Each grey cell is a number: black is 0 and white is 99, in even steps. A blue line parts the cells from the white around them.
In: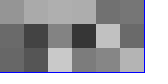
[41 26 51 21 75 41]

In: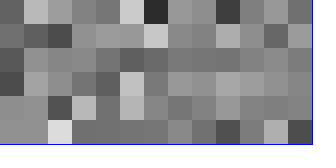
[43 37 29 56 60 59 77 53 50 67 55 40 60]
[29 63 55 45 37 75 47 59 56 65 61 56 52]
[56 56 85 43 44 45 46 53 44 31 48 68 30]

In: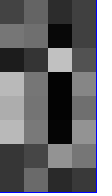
[46 43 3 25]
[72 46 1 52]
[72 47 2 57]
[21 41 16 22]

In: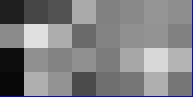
[54 87 67 41 51 56 57 50]
[3 68 57 29 43 46 68 46]

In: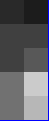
[25 25]
[44 79]

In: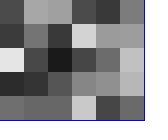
[23 45 22 82 60 61]
[17 20 33 52 56 71]

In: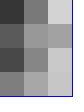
[35 59 63]
[49 65 77]
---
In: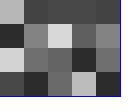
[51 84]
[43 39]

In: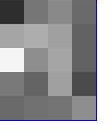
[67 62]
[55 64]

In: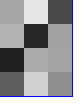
[15 63]
[66 64]

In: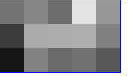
[66 67]
[51 41]

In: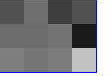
[42 45]
[46 48]

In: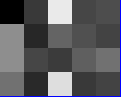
[15 39]
[27 23]

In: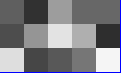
[58 88]
[27 34]
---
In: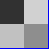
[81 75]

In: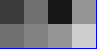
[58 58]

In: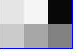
[3 65]

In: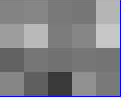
[70 52 44 37]

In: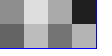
[12 45]

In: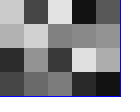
[34 53 22 41]

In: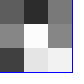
[47 98 25]
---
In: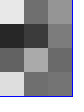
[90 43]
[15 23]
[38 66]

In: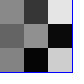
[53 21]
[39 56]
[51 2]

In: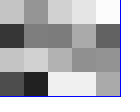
[76 58]
[21 49]
[76 81]

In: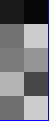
[10 3]
[44 79]
[48 58]

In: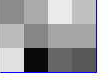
[54 66]
[73 52]
[87 4]

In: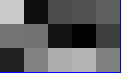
[78 6]
[45 44]
[13 51]

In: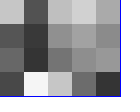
[77 32]
[33 22]
[40 20]
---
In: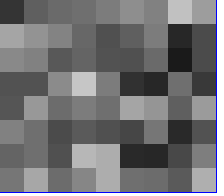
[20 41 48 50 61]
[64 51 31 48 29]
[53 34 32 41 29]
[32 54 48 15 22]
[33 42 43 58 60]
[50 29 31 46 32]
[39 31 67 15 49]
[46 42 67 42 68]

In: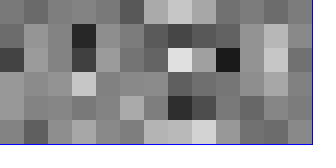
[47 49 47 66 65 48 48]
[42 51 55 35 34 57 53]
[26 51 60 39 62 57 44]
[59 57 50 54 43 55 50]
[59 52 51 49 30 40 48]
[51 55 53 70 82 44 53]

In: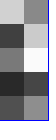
[81]
[25]
[47]
[16]
[31]

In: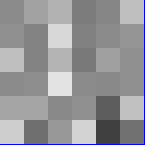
[54 69 52]
[56 84 54]
[74 70 62]
[54 88 53]
[64 53 36]
[80 59 25]

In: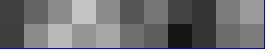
[25 54 54 46 20 60]
[24 72 65 36 20 48]

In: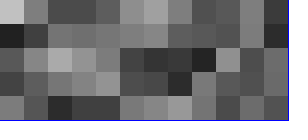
[75 29 36 62 31 49]
[13 45 46 52 34 48]
[34 66 48 20 14 30]
[26 46 57 28 47 31]
[48 17 25 52 45 42]

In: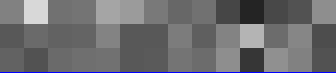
[50 44 64 47 44 14 32]
[34 38 51 34 37 70 52]
[38 41 44 35 42 21 50]

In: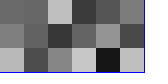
[41 74 33]
[49 21 57]
[72 52 8]
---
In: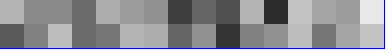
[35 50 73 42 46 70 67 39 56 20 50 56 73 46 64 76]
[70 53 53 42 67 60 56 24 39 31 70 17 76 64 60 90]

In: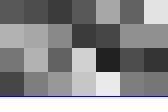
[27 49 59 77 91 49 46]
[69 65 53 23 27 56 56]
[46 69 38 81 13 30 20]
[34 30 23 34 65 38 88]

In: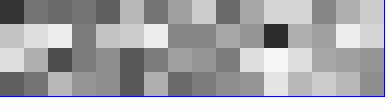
[76 86 92 48 76 79 92 52 52 65 58 17 68 62 92 83]
[37 45 72 58 55 34 68 41 48 55 58 89 72 79 72 55]
[20 45 41 45 37 72 45 62 79 41 65 83 83 52 68 79]
[86 68 30 48 55 34 48 62 58 48 86 96 86 65 62 58]

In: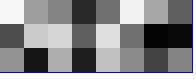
[30 79 83 37 86 44 1 4]
[57 8 67 12 75 54 26 51]
[96 61 51 16 44 93 64 37]

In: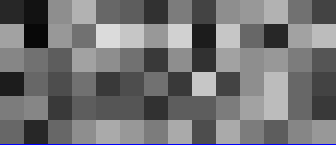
[63 3 59 44 85 77 59 81 11 77 40 15 63 73]
[15 7 55 69 40 36 19 48 26 55 59 69 44 26]
[40 15 40 55 66 59 48 66 30 66 48 36 52 59]
[52 44 36 63 55 44 22 55 19 63 55 59 48 33]
[11 40 30 44 22 30 44 22 77 26 55 73 40 26]
[48 52 22 36 33 33 19 36 36 48 63 73 40 22]

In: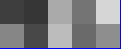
[52 28 73 41 55]
[24 21 66 45 83]
